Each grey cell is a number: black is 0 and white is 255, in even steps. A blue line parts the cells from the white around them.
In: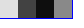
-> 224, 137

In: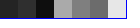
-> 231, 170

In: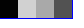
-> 209, 169

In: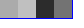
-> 192, 171

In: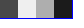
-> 239, 174

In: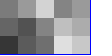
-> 223, 211

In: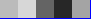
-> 215, 187

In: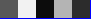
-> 242, 180
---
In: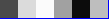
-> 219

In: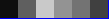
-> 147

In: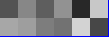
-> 200

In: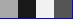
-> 168

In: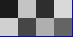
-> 208

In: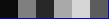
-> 169

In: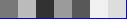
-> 221
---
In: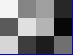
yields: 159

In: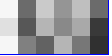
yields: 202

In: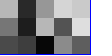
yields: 151

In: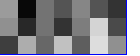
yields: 115

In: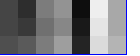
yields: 124

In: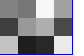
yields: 246

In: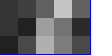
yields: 96

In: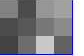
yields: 150
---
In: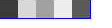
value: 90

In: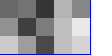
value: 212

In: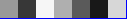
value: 215

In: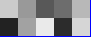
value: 214

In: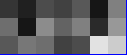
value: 204

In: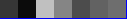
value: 110

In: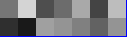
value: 148
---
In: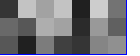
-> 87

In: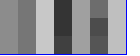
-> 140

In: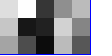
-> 164

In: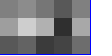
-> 88

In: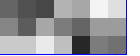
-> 202

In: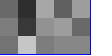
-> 115

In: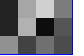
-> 145

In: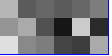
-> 223
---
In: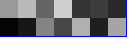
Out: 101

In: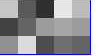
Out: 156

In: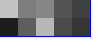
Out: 134

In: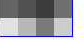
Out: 59

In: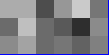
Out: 107

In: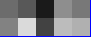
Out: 26

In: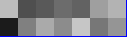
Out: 89

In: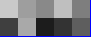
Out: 137

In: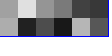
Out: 149

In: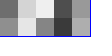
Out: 239
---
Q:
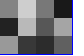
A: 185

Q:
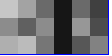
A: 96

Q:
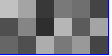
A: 133

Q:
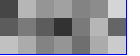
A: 122

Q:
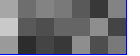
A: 89

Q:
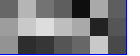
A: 201

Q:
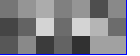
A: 99
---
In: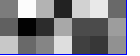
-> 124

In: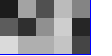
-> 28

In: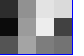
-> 45

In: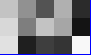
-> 195

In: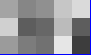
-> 164

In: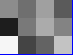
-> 140

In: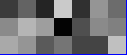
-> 59

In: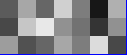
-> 91
